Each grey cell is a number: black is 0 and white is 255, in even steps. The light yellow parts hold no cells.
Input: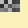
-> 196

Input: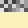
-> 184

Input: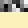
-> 146

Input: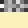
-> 182

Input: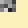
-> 147

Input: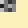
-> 48

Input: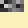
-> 65

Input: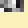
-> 183
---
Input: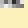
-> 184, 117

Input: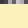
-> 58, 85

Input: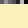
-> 94, 9

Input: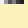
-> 240, 30

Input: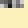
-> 110, 140

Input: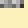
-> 191, 52

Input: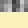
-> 117, 102

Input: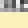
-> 200, 128

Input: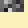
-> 109, 68
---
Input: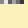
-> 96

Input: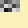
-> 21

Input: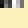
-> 70

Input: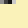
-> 146

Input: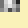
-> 185

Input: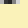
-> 54

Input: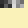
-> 50
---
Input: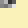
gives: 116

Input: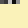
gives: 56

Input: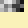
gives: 147

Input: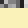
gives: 87

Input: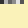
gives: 181

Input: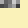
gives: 87

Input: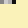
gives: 205

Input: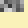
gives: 197

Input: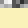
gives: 169

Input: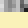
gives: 162
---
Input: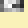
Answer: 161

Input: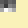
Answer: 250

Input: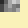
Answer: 126

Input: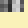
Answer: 126

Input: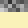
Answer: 176

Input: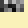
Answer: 115

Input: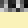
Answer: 162
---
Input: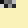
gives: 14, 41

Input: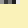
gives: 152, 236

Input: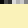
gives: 5, 132

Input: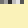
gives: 112, 85

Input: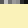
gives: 87, 17

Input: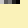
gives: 200, 3

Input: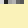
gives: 218, 88

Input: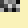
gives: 68, 112

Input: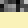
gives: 143, 86
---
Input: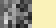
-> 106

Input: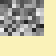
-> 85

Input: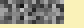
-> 162

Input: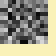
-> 80

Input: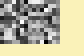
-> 125

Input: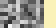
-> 91

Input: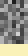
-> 179
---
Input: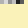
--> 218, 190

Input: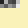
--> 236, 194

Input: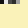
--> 231, 159

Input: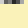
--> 206, 167

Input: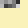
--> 213, 185

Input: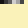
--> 206, 163

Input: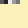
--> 236, 156

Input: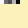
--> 247, 179

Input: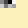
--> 248, 205

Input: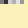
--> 225, 209
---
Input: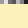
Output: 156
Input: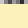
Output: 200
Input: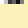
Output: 251
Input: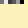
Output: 117
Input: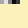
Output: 169
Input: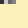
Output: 50
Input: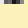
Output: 232
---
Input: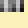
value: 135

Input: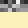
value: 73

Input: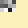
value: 126

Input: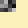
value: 113

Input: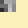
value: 83

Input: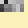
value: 207

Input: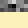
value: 111

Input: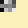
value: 21

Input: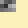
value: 148
